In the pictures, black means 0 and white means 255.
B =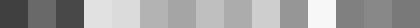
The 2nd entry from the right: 136
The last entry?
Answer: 121
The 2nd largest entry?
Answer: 225
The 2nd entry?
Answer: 105

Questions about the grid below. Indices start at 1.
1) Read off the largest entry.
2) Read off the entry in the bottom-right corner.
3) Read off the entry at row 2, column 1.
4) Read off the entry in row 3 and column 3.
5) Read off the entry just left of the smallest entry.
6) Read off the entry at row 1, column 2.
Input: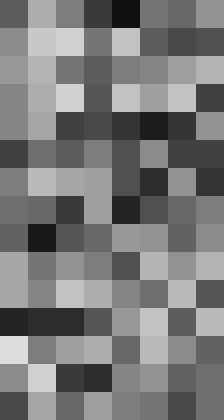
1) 221
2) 111
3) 139
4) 117
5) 58
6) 173

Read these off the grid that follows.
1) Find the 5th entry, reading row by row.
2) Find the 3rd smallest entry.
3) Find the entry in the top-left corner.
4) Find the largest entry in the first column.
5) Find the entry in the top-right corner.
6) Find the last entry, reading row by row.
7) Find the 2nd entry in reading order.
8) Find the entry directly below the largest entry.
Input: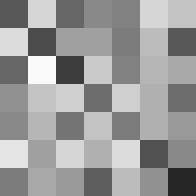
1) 129
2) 75
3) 88
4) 228
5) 195
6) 38
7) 214
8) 195

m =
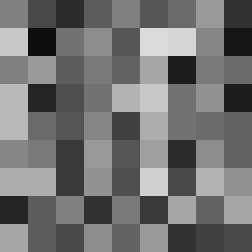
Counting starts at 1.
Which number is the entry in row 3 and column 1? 128
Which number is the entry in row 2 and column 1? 200
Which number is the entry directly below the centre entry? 85
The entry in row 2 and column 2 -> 14
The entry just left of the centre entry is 134
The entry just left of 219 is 85
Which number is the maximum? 219
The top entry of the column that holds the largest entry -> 85
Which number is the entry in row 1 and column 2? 73
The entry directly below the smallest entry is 153
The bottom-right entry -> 73
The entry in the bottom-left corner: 167
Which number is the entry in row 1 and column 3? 44
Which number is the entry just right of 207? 73
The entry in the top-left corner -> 128
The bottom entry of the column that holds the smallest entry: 92
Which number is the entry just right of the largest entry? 213
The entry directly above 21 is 50
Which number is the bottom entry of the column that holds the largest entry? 153
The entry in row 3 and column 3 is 92

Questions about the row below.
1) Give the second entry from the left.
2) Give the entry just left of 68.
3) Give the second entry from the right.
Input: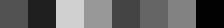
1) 31
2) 152
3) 130

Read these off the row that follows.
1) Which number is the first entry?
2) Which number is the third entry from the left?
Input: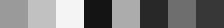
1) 154
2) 244

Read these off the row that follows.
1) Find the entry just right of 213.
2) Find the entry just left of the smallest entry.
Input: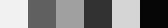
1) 6
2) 213

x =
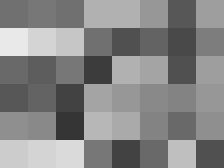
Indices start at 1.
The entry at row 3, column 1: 105
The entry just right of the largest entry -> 212
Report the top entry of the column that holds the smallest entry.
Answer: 112
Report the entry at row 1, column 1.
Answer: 112
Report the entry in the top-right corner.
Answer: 158
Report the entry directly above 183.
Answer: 164
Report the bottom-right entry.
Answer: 80
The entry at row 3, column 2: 93
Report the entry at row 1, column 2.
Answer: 119
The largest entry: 233
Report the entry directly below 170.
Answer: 66

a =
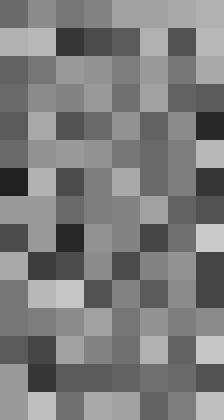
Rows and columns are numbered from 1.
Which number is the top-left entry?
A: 106
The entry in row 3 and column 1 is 98
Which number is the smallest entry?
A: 33
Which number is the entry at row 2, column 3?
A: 54
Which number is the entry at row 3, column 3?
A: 153
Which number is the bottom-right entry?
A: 190
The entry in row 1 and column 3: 118
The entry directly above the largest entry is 82
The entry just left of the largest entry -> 112
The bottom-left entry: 153
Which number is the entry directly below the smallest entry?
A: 153
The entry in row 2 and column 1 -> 177
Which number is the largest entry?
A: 203
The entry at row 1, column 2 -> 139
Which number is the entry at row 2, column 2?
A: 184
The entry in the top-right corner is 177
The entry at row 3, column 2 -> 118

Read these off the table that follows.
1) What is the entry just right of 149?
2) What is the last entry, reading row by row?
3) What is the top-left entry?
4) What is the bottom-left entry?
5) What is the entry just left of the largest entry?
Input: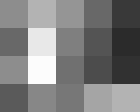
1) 104
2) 179
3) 141
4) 90
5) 141

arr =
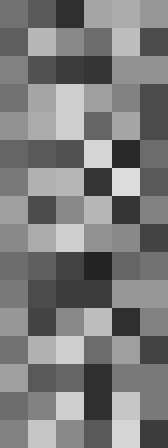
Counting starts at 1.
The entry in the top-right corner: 151
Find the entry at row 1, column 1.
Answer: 114
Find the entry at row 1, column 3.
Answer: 47
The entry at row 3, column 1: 129
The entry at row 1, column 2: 89
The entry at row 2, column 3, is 137
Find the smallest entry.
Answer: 35
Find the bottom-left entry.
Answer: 129
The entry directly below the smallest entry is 60
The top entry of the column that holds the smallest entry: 165
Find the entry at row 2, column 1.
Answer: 95
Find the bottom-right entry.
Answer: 60
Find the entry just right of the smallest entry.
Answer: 101
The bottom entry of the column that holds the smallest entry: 89
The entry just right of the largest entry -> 89
